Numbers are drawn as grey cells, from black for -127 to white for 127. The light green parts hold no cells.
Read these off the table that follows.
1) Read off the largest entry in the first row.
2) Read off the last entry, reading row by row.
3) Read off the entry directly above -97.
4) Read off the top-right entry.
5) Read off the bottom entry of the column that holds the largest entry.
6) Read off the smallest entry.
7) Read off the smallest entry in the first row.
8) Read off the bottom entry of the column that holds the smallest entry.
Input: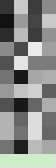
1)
73
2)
38
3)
-12
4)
11
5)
58
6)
-109
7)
-75
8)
-12

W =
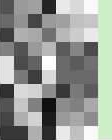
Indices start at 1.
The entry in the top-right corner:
120
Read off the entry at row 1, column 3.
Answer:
32
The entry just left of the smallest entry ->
0
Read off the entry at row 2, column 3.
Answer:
-58
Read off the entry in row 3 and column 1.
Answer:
-66
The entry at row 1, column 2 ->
26
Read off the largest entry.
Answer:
127
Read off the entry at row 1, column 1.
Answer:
-44
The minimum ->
-111
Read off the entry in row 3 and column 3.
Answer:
40
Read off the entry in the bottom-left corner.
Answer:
-72
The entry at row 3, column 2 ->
48
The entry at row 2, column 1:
-22
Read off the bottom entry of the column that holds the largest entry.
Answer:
-85
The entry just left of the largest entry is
-29

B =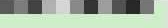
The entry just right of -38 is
-3
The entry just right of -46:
-87
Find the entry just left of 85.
49
